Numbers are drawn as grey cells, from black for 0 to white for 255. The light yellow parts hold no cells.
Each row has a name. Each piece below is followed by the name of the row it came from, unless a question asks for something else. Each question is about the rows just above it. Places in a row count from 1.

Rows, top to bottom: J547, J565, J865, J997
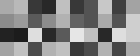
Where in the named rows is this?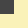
J997, 9
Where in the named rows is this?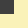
J547, 9
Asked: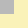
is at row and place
J547, 2
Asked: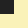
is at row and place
J865, 1
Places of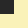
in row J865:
4 8

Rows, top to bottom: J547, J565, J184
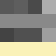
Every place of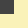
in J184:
1
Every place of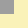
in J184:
4
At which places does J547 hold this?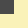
3
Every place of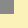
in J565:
1 2 3 4
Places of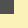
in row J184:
2 3
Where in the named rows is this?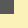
J547, 1

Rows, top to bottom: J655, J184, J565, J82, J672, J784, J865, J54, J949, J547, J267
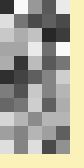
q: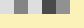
J267
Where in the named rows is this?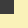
J565, 5
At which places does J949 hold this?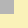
2 4 5
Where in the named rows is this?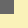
J54, 1
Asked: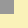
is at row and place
J655, 3
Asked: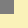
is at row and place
J865, 1
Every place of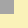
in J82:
1 2

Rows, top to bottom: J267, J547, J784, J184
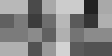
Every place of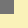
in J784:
6
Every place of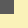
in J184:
6
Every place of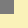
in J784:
1 2
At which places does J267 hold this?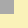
4 8

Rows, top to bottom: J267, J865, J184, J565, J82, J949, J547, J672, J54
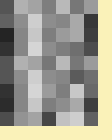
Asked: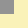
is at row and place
J54, 2
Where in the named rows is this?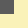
J949, 6

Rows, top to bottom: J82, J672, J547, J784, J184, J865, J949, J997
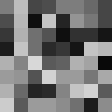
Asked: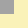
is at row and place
J184, 7
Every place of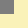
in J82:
1 5 6
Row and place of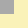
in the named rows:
J865, 8

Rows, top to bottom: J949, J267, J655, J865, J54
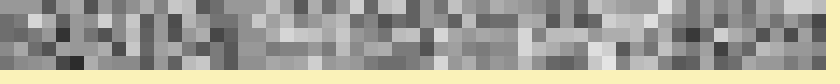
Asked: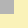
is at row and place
J267, 14
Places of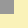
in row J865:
6 7 18 19 23 32 41 46 49 57 58

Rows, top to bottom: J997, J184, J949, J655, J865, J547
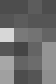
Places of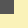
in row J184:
1 3 4
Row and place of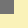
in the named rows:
J949, 3
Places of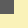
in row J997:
3
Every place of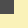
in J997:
1 2 4
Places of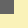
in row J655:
3

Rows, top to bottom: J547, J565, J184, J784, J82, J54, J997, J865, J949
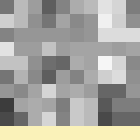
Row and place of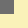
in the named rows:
J82, 4
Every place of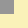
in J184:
2 3 4 5 7
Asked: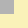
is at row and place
J54, 2
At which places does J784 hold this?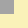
6 7 8 10
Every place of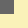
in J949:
2 9 10

